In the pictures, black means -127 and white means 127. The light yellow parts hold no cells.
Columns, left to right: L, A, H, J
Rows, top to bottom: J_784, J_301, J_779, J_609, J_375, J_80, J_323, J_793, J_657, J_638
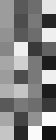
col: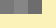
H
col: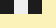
J
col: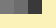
H
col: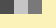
A
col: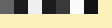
J
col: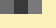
H

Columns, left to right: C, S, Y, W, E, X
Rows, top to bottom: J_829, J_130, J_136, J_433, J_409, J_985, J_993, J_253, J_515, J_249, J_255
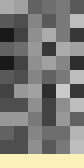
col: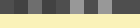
S
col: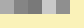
E
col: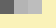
X
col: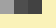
S

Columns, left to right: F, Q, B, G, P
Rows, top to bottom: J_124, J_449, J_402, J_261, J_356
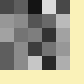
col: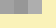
P
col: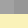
P

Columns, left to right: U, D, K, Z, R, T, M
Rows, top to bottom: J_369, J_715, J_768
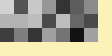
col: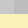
K
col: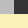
K
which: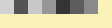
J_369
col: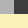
U
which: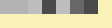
J_715
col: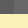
T

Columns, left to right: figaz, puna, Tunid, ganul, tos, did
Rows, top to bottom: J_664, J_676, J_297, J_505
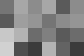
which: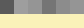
J_676
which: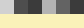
J_505
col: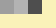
puna
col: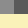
tos
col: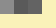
tos

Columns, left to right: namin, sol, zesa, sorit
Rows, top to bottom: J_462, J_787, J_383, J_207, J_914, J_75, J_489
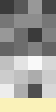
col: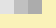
sol
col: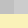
namin
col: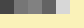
sorit
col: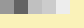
namin

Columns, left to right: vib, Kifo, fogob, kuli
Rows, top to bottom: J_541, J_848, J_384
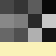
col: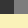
Kifo
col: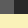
fogob
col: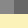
vib
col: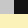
kuli
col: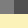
Kifo

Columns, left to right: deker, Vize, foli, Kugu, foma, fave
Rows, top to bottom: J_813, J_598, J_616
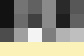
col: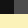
deker
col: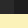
foma
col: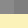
Kugu

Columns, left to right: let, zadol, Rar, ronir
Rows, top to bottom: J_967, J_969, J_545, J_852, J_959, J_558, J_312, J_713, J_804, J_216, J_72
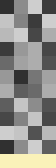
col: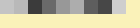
let
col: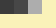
Rar
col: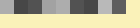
ronir

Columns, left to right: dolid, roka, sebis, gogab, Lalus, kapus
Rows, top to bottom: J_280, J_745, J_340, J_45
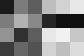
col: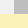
Lalus
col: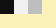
Lalus

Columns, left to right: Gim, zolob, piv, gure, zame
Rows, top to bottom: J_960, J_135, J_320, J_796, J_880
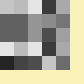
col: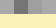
zame
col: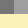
zame
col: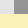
piv
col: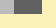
zolob
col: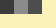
gure
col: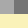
zame
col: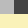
zolob

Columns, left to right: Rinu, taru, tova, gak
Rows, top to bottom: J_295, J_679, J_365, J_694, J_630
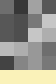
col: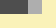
taru
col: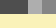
taru
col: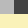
Rinu
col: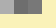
gak

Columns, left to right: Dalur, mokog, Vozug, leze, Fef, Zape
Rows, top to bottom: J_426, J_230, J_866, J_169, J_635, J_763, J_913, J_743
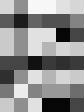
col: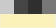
Dalur
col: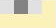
Vozug
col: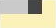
Dalur
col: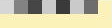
Zape
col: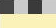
Zape
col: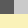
Dalur

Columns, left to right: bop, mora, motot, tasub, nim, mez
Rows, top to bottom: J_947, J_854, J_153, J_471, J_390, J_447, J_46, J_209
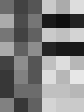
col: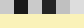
tasub
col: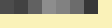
mora

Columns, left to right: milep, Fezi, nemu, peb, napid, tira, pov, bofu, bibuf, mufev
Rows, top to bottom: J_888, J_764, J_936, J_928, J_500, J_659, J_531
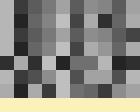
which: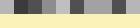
J_659
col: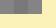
peb
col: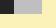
napid
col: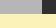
milep

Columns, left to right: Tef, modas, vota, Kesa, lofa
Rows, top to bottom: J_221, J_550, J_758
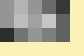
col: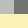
modas
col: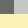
Kesa
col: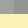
vota

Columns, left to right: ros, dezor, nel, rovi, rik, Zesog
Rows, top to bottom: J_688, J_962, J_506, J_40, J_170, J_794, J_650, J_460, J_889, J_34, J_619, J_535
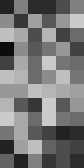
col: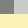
Zesog
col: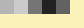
ros
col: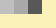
rik
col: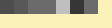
nel
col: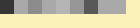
dezor

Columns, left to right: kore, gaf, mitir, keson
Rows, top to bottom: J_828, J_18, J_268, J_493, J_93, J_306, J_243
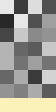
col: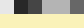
kore
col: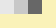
gaf
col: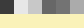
gaf
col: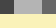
kore
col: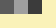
mitir
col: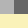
kore
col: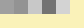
keson

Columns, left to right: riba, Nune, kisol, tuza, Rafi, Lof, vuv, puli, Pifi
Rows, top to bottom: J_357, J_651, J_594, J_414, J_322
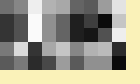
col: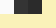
kisol
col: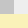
Pifi

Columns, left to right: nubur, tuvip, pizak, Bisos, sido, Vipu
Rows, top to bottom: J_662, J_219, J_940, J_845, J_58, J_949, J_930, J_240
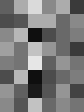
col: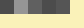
Bisos
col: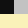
pizak
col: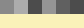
Bisos
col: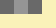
sido
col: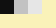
pizak

